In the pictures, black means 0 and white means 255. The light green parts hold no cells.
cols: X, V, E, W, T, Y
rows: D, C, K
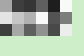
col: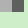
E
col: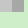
V
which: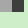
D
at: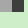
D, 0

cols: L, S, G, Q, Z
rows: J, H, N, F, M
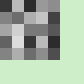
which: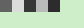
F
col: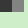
L
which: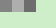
M

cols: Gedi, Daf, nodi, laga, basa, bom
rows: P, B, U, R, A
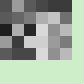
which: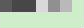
A
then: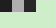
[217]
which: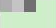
B
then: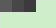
[59]

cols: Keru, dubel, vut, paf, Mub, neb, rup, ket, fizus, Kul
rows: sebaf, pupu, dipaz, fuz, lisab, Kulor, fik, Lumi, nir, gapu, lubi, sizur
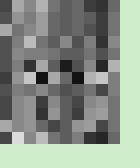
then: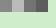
[125]
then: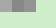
[104]
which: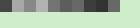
sebaf
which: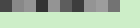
gapu
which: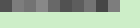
Lumi
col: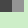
fizus
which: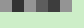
gapu

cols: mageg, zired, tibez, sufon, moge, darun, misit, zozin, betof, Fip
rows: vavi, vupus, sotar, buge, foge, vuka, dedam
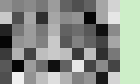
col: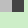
zozin
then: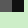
[138]
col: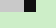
moge
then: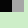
[230]
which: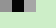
vupus

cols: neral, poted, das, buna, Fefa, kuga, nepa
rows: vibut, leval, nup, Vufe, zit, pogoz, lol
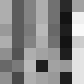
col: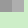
neral
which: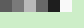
nup
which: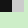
Vufe
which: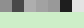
lol
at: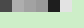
lol, 1
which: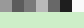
nup

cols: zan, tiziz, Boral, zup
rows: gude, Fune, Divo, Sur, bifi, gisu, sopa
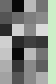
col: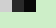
tiziz
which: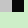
bifi
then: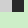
[63]
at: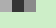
gisu, 0
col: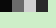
tiziz
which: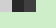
Sur
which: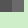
Fune

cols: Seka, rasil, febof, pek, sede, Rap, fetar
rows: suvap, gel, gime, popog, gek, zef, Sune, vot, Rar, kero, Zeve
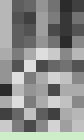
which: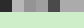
vot
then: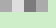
[211]
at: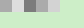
Rar, 0
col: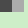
pek

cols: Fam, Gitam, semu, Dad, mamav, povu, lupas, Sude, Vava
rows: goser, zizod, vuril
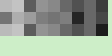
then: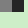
[104]
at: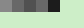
vuril, 4
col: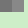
mamav

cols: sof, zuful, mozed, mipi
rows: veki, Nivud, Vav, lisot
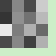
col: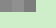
zuful
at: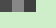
lisot, 0
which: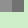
Nivud
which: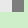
Vav

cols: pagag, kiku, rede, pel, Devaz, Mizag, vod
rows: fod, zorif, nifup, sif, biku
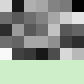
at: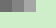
zorif, 2
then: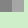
[205]
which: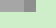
sif
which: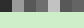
nifup
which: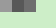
nifup
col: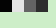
vod

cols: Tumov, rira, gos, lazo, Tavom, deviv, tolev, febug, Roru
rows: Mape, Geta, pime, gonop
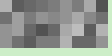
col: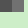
Roru
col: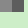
febug
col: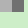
Tumov
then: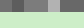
[147]
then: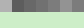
[169]
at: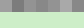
Geta, 1

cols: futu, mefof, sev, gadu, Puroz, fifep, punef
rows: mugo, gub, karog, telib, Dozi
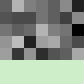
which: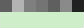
mugo
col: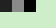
punef
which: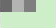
karog
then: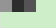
[95]
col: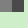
sev

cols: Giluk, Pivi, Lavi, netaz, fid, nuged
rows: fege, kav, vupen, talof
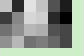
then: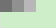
[174]
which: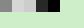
kav
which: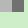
talof
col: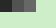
fid

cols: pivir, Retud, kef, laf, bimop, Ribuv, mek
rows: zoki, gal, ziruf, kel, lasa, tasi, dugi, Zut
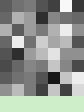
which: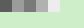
ziruf
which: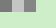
tasi

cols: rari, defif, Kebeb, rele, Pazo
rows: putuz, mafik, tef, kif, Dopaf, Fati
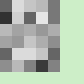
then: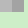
[173]
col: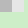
rele
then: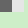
[120]
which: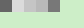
putuz

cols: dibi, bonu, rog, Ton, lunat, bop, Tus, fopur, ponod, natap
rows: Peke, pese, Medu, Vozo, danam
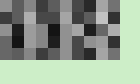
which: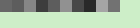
danam
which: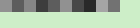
Peke
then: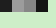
[145]

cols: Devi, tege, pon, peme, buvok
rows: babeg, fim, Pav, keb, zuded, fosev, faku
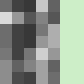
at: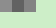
fosev, 0
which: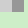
zuded
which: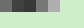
Pav
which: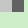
babeg
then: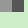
[131]

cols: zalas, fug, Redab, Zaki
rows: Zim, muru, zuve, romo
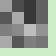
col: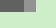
Zaki
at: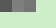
romo, 1
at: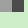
Zim, 0
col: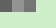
Zaki
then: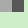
[127]
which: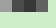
Zim

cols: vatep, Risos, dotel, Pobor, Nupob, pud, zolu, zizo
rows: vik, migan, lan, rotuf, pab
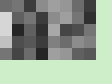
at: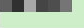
lan, 2
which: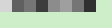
migan
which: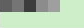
migan

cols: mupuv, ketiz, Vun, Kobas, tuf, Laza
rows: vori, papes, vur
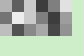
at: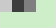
vori, 2
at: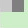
papes, 2
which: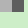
vori
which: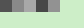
vur

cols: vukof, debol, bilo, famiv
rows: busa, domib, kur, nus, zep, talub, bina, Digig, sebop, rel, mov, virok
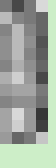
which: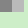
kur
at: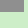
sebop, 1

